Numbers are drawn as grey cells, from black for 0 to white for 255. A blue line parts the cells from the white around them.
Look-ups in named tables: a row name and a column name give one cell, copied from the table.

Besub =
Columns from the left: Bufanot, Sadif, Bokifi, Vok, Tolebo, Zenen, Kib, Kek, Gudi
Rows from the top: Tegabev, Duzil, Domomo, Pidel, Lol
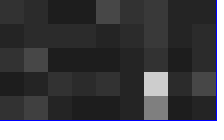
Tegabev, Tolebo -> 71
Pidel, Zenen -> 36
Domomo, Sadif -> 71
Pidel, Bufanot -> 29
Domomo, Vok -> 29
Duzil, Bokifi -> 43
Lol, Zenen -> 36
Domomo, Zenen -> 36
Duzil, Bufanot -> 36
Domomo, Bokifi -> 29

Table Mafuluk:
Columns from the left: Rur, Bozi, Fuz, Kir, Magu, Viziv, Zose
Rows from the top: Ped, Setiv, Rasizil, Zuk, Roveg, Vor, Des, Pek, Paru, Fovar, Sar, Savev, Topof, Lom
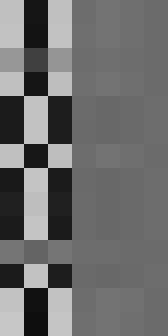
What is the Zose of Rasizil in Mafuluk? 108
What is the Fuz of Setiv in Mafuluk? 193
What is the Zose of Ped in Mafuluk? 108
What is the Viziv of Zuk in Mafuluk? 112
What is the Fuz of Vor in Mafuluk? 28
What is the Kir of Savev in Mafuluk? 106

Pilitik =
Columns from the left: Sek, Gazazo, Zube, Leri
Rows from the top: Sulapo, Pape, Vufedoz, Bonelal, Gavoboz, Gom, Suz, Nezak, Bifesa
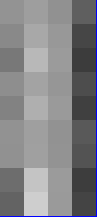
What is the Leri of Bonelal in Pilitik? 77
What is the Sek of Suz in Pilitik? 145
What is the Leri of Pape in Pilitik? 70
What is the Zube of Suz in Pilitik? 147
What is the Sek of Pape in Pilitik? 137
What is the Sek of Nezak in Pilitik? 109
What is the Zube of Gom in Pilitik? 146
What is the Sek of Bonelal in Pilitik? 142
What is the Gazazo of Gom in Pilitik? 159
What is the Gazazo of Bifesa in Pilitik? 206
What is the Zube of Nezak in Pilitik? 155
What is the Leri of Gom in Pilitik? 89
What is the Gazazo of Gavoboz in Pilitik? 175
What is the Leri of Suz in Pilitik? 83
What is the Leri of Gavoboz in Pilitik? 64
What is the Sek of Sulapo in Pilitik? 147
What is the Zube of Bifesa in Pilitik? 154
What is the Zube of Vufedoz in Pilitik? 155
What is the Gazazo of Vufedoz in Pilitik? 184
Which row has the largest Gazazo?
Bifesa

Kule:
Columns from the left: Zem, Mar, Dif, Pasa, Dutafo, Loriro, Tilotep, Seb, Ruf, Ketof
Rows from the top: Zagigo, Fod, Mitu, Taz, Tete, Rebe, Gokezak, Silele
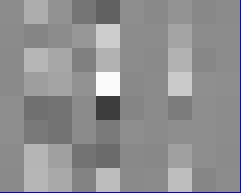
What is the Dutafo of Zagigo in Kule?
96
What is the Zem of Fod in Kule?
139
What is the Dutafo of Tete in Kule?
60
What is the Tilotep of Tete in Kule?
139
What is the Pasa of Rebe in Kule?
139
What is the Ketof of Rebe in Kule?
140
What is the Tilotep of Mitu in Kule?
138
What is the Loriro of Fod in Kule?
140
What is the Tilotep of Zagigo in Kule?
137
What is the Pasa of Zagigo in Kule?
117
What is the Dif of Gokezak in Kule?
160
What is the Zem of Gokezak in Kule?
139
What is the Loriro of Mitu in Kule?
140
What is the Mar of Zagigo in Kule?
173
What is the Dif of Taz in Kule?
164
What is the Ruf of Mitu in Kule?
135
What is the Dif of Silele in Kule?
169
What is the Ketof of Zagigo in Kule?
139
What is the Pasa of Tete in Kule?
139

